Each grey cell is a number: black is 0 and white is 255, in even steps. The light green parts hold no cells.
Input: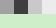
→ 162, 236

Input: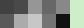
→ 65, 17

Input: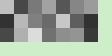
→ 192, 57

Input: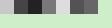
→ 200, 102

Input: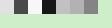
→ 225, 132

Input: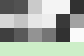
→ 76, 250

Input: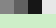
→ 133, 231

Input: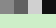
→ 136, 16

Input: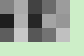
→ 130, 192
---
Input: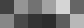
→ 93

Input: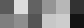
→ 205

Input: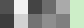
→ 142

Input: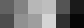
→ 47

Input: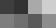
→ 90

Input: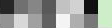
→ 174

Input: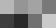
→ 113

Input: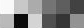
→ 53

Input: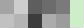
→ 172

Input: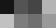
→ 111
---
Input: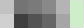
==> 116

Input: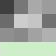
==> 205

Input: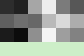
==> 111

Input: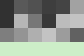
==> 182

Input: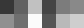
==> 97

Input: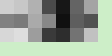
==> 122

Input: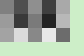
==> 57

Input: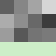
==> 142

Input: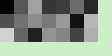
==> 114
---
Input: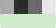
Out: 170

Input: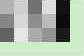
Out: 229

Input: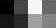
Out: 21

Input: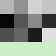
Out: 77

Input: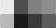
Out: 184

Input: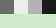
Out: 107

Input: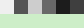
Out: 205
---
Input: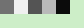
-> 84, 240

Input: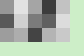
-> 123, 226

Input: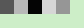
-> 4, 214

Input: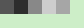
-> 136, 205

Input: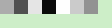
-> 10, 254

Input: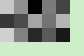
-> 165, 208

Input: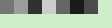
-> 204, 204
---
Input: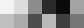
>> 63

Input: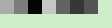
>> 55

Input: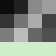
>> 102

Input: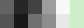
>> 141

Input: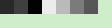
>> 123

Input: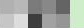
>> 162

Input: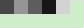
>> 23

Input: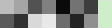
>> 35
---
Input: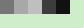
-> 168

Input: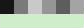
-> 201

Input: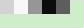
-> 248

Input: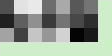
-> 150

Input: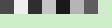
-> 196

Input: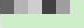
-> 180

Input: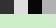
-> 49

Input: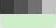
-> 61

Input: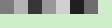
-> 152

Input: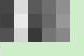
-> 213
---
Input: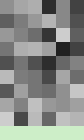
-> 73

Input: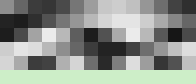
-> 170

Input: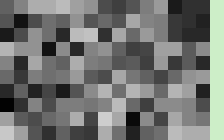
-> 160

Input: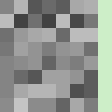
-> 196

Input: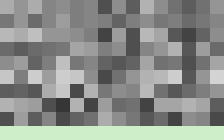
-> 157

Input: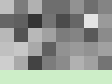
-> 169

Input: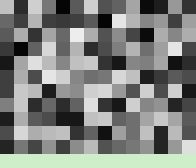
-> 119
